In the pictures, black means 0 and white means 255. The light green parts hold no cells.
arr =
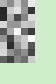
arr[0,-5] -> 179
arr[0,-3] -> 203
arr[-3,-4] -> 45
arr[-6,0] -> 215
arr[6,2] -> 148
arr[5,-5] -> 146
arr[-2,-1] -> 69
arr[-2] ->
[215, 145, 116, 142, 69]
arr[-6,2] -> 150
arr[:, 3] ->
[140, 152, 131, 200, 106, 202, 198, 142, 111]
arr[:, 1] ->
[141, 204, 172, 151, 173, 66, 45, 145, 64]
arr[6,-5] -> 206

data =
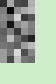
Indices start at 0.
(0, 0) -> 48
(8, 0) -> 155
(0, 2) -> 74
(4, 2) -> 56
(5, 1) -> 188
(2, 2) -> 210
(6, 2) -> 94
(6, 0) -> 118
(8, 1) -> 73
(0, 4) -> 177
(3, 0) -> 125
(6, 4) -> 185
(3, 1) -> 21
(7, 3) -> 78

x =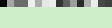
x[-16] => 1
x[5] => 170
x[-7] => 95
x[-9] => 236

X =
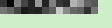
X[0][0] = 54
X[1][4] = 36
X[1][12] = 48
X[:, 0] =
[54, 118]
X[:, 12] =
[99, 48]
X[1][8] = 200
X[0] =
[54, 5, 130, 69, 35, 154, 34, 128, 55, 42, 178, 154, 99, 88]

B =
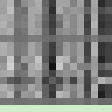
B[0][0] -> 162
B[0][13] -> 165
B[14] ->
[116, 118, 112, 113, 117, 116, 111, 107, 114, 116, 114, 118, 107, 118, 106, 106]
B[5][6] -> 110
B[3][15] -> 63
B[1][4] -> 167
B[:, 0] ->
[162, 159, 170, 176, 164, 123, 174, 173, 140, 154, 165, 129, 176, 161, 116]
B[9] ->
[154, 208, 127, 102, 170, 183, 114, 21, 202, 140, 169, 129, 126, 155, 89, 112]
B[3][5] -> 146
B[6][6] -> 98
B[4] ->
[164, 174, 110, 118, 163, 157, 106, 71, 138, 147, 138, 161, 75, 162, 63, 71]
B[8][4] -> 152
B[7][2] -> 120
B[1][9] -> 143
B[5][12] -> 102
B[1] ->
[159, 190, 119, 110, 167, 168, 109, 47, 168, 143, 153, 147, 99, 159, 75, 91]
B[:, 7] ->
[60, 47, 66, 62, 71, 102, 62, 63, 42, 21, 68, 94, 63, 55, 107]
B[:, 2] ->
[101, 119, 116, 122, 110, 112, 120, 120, 106, 127, 112, 79, 121, 96, 112]
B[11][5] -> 147
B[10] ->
[165, 173, 112, 119, 164, 157, 105, 68, 135, 148, 139, 162, 74, 162, 63, 70]
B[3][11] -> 158
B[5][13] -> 124
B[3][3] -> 127
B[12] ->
[176, 159, 121, 126, 166, 146, 97, 63, 111, 156, 135, 158, 64, 179, 51, 65]
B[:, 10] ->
[130, 153, 137, 136, 138, 117, 136, 136, 128, 169, 139, 67, 135, 125, 114]
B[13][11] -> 159
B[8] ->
[140, 198, 106, 156, 152, 195, 91, 42, 189, 179, 128, 162, 76, 154, 35, 63]
